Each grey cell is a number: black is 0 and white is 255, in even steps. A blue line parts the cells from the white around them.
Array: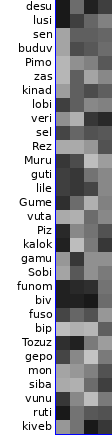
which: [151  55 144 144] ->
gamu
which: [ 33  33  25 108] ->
biv
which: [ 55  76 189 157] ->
Muru
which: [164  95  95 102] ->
sen
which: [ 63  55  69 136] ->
lile
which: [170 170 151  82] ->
Rez

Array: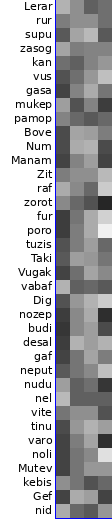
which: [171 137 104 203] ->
raf
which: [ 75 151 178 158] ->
tinu
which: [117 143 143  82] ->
vite

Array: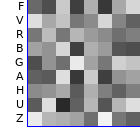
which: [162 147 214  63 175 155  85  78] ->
B
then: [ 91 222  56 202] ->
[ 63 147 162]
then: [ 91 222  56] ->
[202  63 147]
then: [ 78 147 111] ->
[234 162 119]
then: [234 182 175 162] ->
[111 242 119]

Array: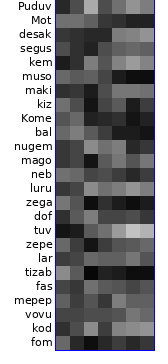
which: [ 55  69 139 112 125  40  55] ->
nugem
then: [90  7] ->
[34 28 14]
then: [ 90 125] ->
[69 69 77]
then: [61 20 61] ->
[ 84  90 104]
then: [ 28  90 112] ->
[155 194 178]
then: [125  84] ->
[131 155 131]
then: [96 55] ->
[48 34 34]

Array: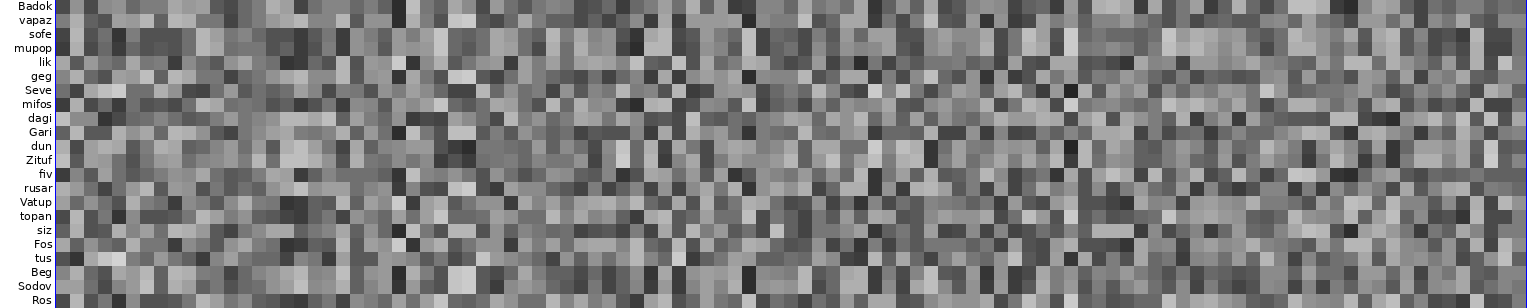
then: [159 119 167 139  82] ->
[ 89  74 190]
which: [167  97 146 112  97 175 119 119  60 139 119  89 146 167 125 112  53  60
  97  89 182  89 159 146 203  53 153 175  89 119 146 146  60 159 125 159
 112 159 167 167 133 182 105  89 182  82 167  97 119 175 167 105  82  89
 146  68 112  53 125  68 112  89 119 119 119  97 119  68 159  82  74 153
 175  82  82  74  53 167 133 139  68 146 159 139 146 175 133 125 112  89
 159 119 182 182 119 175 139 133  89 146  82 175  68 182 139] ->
Fos
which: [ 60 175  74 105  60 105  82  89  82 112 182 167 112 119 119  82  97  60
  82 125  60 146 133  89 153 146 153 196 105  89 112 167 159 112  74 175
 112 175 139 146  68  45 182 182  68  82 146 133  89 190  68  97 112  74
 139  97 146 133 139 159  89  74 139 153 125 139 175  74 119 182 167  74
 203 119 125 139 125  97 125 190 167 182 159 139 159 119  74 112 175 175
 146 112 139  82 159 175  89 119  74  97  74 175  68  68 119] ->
mupop
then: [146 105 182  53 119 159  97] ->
[175  89  97]

